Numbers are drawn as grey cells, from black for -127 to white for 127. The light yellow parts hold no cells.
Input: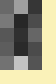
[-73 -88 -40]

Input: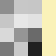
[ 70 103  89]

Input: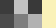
[-70  -1]

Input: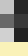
[-88 -23]

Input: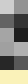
[ 19 -28]

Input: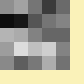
[-21 -10   2  92   9]

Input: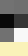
[ -16 -118]

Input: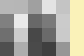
[ 68  -5 -55  45]

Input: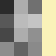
[-15  59 -56]
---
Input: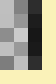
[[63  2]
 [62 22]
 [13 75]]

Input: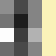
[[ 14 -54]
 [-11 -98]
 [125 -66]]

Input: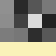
[[ 16 -86]
 [ 13 -62]
 [ -3  -8]]

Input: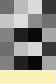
[[-17  59]
 [ 69  92]
 [  3 -96]]

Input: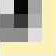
[[  93 -120]
 [  -6  -70]
 [  15   13]]

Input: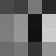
[[-54 -64]
 [ -3  20]
 [ -1  22]]
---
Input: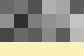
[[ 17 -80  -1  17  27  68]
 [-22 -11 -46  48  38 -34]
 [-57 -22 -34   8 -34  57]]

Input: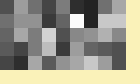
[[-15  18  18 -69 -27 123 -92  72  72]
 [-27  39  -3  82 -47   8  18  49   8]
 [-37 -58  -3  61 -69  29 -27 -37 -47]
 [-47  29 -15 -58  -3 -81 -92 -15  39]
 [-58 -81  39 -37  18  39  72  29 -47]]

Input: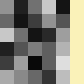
[[  72  -14 -107  -86   30]
 [  42    9  -23  -75   61]
 [  18  -95  -14   72 -107]
 [ -23 -107  -66   18  -43]
 [ -66   30 -118  -32   94]
 [ -95  -43   -2  -32   51]]

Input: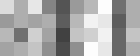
[[ 92  46 103   4 -43  26  56 125 -15  46]
 [ 56 -15  80  35 -62  68  80 114 -24  68]
 [ 35  46  68  15 -52  15 125 103 -24  46]
 [ 26  46  35  46 -34  56 114 103 -34  46]]

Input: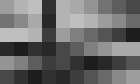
[[ 63  63  51 -66  29   0 -22 -43 -66 -98]
 [ 29  51  63 -78  51  41  20 -12 -34 -55]
 [ 20   0 -34 -66 -55 -78 -98 -87 -66 -43]
 [-12   9  41 -87  51  63  51  29   9 -22]
 [-55 -78 -98 -78 -87 -66 -43 -22   9  29]
 [-87 -98 -78 -87 -55 -34   0  20  41  41]]

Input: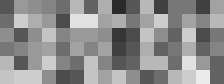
[[ 68  77  77  14 -52 -41  68  34  68  14 -41 -18  56  77 107 -29]
 [ 56 -41  25  77   4 -18  68   4 -41 -29  56  56 -18  97  25 -29]
 [ 14 -41  14  68   4  25  25  14 -73 -52  68  14 -29  77 -52  -8]
 [ -8   4  25  34 -18  34   4  34 -63 -41  46 -29  -8  46 -29   4]
 [-18  77  46  25 -52  97  97  34  46  -8  34  77  -8  34   4  56]
 [-41  25  14   4 -18  56 -29  46 -85 -41  56 -63  -8  -8 -63  34]]

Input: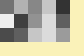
[[110 -64  18  91 -32]
 [-12  50   7  70 -76]
 [-52 -32  70  91  27]]
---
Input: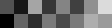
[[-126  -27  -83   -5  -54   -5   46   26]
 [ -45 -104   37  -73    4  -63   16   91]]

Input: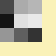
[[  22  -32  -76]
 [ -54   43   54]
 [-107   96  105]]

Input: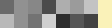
[[ 57  17 -12  79 -82 -41 -61]
 [-21  17   7 -52  46  27  67]]

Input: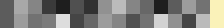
[[-35  28 -13  -4  93 -58 -24  28   5 -47 -13  82  17 -58  59]
 [-35  40   5 -69 -97 -47 -78  17  59   5 -24 -97 -35  28 -13]]

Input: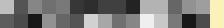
[[ -34  -52 -103   18  -25  -43   81   39  -15    6  111   72   -6 -103
   -52]
 [  63  -43    6  -15   -6  -72  -81  -63  -63  -92   51   51  -25   18
    30]]

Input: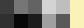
[[ -79 -119  -99   32  -38]
 [ -67   -9  -28   83   62]]
